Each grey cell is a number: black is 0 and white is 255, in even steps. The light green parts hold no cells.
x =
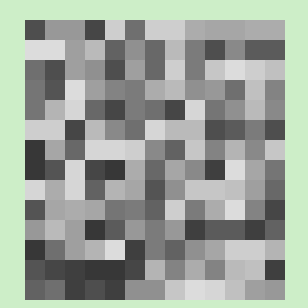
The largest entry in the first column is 220
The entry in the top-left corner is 78
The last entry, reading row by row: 152
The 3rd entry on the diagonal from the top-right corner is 220
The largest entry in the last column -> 198
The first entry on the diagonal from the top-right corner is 172
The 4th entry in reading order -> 70
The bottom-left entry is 98
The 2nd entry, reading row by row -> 152
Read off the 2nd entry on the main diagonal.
220
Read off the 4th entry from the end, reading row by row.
214
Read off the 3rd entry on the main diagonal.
159
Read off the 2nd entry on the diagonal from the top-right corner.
91
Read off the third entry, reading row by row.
152

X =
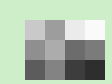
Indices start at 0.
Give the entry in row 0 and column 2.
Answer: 235
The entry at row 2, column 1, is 131
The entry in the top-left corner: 201
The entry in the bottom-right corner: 46
